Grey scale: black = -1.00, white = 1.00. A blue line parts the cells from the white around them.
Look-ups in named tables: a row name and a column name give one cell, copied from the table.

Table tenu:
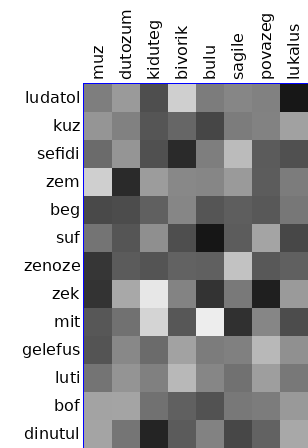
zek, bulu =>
-0.60
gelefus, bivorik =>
0.27
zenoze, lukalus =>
-0.25
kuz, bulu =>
-0.45
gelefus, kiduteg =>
-0.16
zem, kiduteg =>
0.22
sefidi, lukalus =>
-0.37
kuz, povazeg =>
0.02
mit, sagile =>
-0.62
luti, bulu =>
0.05
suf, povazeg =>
0.29

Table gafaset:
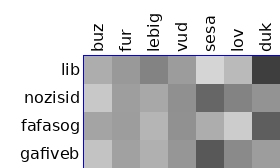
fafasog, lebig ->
0.42
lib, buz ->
0.36
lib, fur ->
0.20
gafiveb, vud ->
0.18
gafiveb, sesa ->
-0.31
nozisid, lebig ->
0.32
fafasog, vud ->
0.14
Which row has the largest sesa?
lib

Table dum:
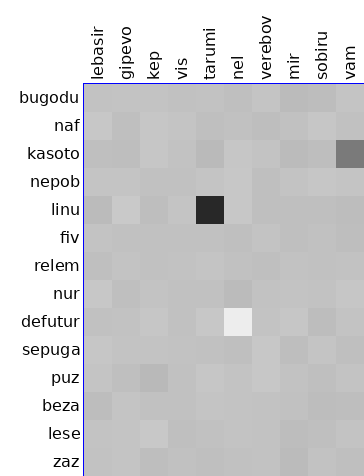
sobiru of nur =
0.52
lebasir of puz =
0.54
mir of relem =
0.52
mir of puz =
0.52
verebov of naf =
0.49
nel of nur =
0.47
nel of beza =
0.53
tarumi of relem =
0.54
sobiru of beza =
0.48
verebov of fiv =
0.53

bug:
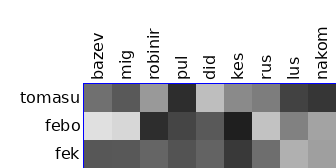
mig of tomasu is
-0.30
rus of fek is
-0.14
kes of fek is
-0.55
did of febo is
-0.30
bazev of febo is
0.76
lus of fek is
0.38
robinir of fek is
-0.21
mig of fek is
-0.31
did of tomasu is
0.49
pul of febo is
-0.46
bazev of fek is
-0.32
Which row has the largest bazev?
febo

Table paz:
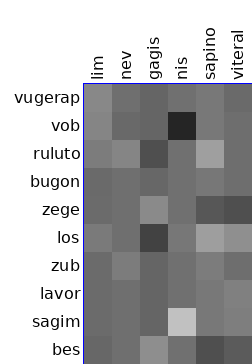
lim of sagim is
-0.16
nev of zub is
-0.03
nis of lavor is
-0.12
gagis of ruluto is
-0.38
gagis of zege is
0.08
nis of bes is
-0.12
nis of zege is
-0.12
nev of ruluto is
0.04
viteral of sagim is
-0.01
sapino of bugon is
-0.07
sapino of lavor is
-0.06
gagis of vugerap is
-0.21
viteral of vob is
-0.14
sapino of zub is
-0.03
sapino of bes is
-0.38
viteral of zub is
-0.14
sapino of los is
0.24
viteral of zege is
-0.38
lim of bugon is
-0.17

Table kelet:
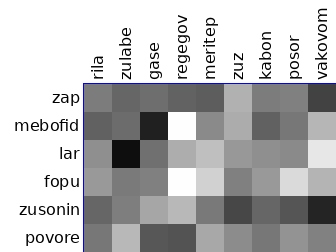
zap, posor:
0.00
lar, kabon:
0.12
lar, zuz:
0.19
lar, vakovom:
0.81
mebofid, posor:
-0.07
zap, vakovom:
-0.48
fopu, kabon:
0.20
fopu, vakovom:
0.41
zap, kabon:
-0.03
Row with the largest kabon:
fopu

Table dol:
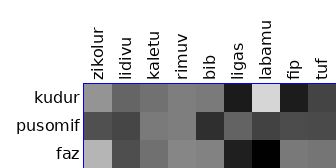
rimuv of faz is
0.05
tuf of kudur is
-0.47
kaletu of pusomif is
-0.04
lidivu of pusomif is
-0.45
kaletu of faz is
-0.12
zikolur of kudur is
0.16
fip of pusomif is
-0.40
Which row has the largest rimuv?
faz

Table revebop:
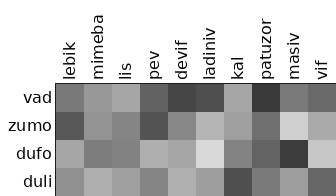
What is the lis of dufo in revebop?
0.02
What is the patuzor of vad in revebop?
-0.55
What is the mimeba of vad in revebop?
0.19
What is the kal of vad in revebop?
0.30
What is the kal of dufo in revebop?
0.03
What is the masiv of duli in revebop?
0.24
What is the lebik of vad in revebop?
-0.05
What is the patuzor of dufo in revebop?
-0.22
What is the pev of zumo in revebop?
-0.35

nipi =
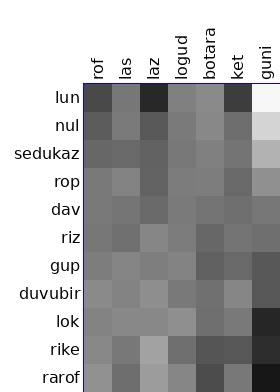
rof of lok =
0.03
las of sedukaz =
-0.18
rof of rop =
-0.05
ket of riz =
-0.09
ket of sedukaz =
-0.09
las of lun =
-0.07
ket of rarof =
-0.06
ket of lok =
-0.05
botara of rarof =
-0.40
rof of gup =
-0.02
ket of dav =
-0.13
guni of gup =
-0.31
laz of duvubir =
0.11
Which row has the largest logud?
lok

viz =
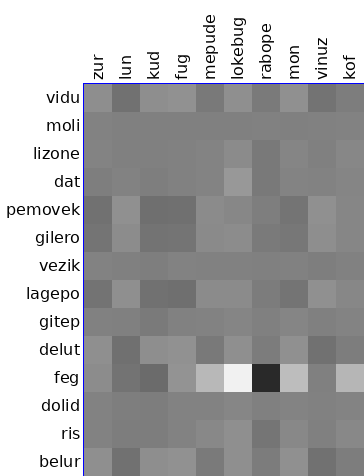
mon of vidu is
0.13
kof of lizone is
0.06
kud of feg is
-0.16
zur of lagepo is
-0.10
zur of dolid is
0.02
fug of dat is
0.01
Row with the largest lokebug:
feg

